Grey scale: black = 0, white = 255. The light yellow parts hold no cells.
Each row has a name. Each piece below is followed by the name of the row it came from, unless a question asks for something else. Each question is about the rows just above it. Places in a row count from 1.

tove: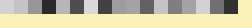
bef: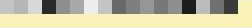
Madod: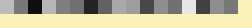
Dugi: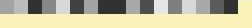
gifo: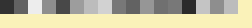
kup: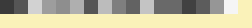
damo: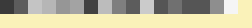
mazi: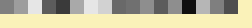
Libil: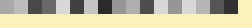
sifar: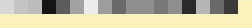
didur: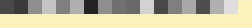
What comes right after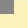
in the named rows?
[216]
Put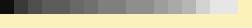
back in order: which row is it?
mazi
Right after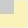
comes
[85]
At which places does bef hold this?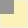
11
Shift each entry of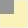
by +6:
[156]
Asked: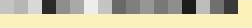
bef
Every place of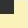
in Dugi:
3 8 9 17

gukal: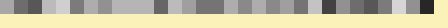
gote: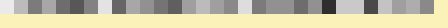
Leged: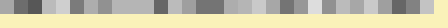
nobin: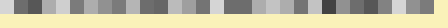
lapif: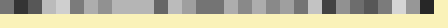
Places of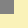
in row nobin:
28
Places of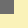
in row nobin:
2 11 17 18 26

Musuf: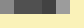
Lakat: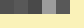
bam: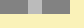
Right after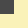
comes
[156]
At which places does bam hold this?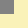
1 2 4 5
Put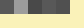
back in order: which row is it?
Lakat
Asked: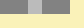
bam
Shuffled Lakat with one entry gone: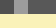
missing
[73]

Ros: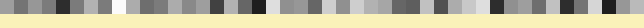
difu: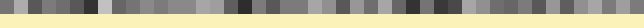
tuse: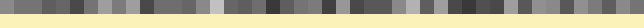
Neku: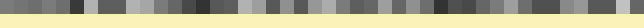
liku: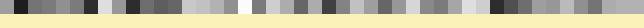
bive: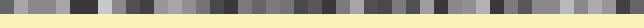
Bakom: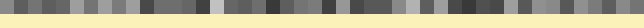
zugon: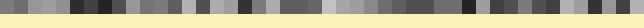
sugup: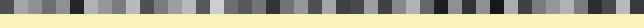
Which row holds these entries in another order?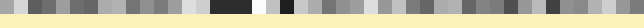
liku
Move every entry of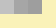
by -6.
[187 160 152]
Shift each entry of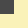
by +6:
[79]
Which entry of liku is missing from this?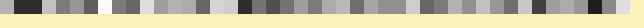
[131]
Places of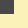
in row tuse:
6 11 26 33 36

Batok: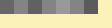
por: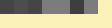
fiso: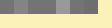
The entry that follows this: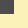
[69]
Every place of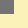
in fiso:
1 3 4 6
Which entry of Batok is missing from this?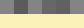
[153]
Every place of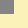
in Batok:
2 4 6
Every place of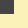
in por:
1 3
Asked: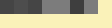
por

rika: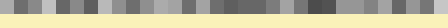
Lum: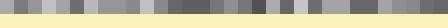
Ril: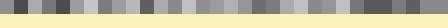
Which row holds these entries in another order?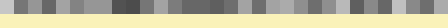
rika
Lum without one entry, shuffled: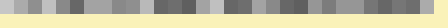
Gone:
[82]
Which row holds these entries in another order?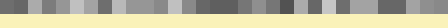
Lum
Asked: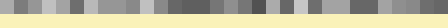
Lum
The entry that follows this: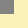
[163]
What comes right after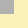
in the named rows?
[150]

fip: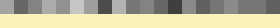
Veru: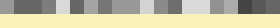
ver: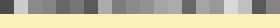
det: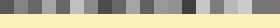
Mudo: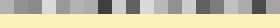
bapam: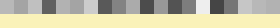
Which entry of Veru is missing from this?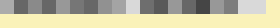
[211]
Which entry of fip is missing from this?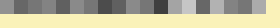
[158]
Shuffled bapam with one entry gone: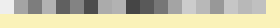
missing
[83]
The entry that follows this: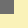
[217]

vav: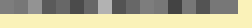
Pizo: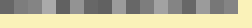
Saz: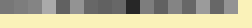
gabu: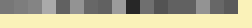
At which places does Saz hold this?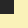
10
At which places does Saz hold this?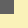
5 8 12
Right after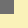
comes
[83]

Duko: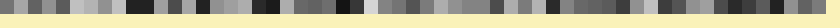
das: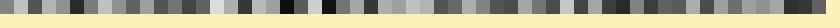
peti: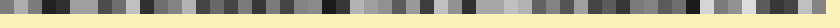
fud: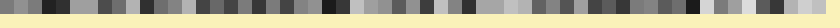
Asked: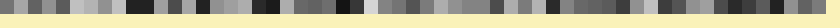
Duko
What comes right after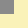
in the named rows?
[27]
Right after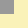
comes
[61]
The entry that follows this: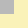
[159]
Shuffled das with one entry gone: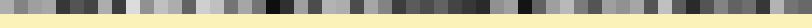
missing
[199]

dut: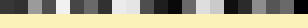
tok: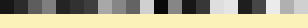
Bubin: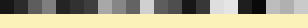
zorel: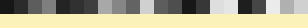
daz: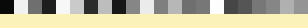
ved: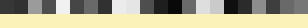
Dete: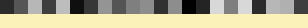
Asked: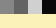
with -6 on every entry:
[128  93 202   3]
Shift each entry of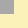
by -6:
[162]
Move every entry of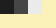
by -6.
[ 24  64 229]

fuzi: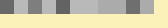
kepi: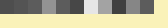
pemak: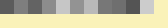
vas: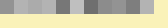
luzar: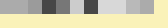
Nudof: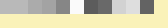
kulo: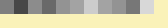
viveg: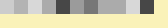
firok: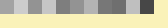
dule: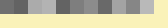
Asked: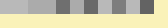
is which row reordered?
fuzi
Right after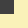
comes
[134]
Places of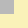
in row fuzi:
2 4 6 7
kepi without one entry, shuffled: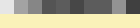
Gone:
[78]
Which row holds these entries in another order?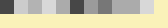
viveg

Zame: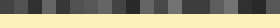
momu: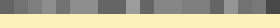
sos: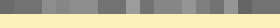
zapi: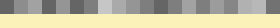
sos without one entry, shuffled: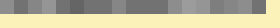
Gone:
[107]
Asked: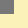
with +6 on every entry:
[126]
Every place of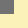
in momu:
2 5 18
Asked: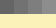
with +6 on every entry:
[107 120 132 147]
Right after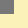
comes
[73]

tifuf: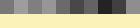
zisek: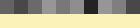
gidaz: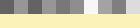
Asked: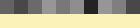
zisek
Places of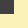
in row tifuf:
9
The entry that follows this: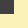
[142]
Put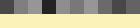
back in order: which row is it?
zisek
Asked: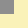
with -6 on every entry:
[136]
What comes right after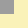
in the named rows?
[127]

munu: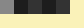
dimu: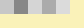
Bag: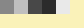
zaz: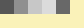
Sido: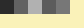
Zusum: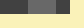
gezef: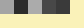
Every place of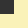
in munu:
3 5
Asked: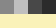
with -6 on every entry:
[129 185  66  37]
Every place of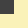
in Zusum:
1 2 5

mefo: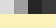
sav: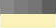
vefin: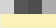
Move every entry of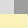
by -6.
[214 152]
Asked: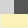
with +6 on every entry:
[218  92]

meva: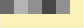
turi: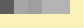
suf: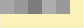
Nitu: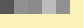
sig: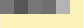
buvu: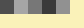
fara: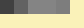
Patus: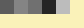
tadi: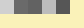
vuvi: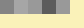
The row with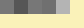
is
sig
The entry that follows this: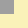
[180]
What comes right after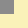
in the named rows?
[188]
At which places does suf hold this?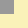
2 5
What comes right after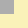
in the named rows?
[153]

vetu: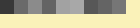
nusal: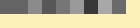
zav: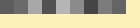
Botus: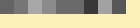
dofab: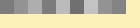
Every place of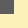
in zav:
1
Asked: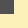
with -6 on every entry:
[75]
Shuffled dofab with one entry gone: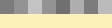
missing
[132]
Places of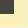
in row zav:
7
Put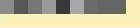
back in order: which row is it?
nusal
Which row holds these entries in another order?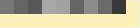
vetu

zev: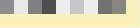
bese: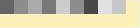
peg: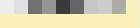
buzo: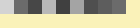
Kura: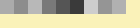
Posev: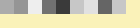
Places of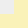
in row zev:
5 7
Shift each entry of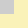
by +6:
[211]
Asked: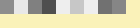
zev
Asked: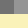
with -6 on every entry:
[107 143]
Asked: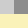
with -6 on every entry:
[199 135]
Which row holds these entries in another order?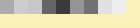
peg
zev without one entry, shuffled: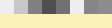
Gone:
[232]

